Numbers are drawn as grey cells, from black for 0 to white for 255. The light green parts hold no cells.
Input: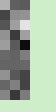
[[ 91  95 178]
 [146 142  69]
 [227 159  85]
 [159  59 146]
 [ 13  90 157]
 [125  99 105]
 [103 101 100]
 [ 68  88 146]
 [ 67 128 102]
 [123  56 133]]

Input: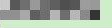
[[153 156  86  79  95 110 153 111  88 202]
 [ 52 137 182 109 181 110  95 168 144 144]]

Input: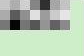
[[195 166  48 133 207 174 199]
 [229 203 156 224 144  91 171]
 [138  98 148  86 117   6 119]]

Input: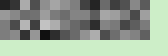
[[ 91 136  81  62 107  36  65 127 145 165 143  79 171  52  34]
 [159  74 127 158 166  92 131 132 109 123 157 113 109 136 153]
 [123  94  70 122 132  45  86 105 127 173 194  63 181  75 125]
 [ 96 130 143 110  77 173 146 106  84  45  16 150  50 138 125]]

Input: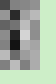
[[145 135 130  73]
 [185 161  42 150]
 [144 188 115  99]
 [142 212  36 140]
 [165 177  19 130]
 [172 157 107 186]
 [172 128 187 128]]

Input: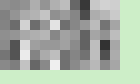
[[207 210 200  56 103 189 176 148 174 146 139 144]
 [202 183 173  76 134 155 144 196 179 171 148 129]
 [165 116 187 152 135 111 227 150 109 210 108 131]
 [189 146 165  99 152 162 135 182 175 169 149 143]
 [167  50 190  98 139 161 152 152 159 218  83 139]
 [172  80 190 114 133 114 190 171 132 235  84 117]
 [166 138 184 159 138 112 239 137 103 194 126 137]]
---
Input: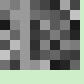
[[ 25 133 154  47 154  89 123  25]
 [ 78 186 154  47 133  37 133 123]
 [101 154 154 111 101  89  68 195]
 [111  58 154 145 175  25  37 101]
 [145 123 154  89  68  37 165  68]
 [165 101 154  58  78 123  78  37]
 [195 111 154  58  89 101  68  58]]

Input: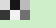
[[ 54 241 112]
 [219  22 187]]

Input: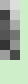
[[ 52 147]
 [ 64 202]
 [ 84 115]
 [ 93 169]
 [157  73]
 [180 221]]

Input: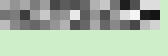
[[115 124  60 158 199 136 148 232  92 148  80 158 221 244  30  20]
 [177 148 168 124 158  71  92  80 103 177 199 115  30  80 221 221]
 [187 136 115 103 124 148 177  80 103 168 103 136 103  71 187 210]]

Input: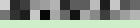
[[115  50  29 199   7 168 104  18 168 136  62 127 158 179]
 [209  40  62 146 158 179  40  93  93 188  29 199  82 104]]

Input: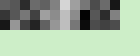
[[ 23 150  65  35  97 150 190 119  12  76  65  76]
 [ 54  87 119  65 159 140 190 140   3  87  44 129]
 [ 97  87  44 107  97 129 213 159 119  76 107  23]]

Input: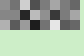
[[134 134  38 187 144  57 124 166]
 [144 115 207  80 124 166 124 103]
 [177  91 155  29 115 230  91 103]]
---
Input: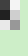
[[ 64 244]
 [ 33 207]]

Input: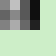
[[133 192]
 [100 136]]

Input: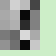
[[161 209]
 [169 182]]

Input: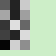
[[ 92  35]
 [166  33]]

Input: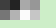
[[ 62  35]
 [118 179]]

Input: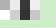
[[177 235]
 [255 207]]

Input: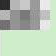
[[ 44 182]
 [181 146]]
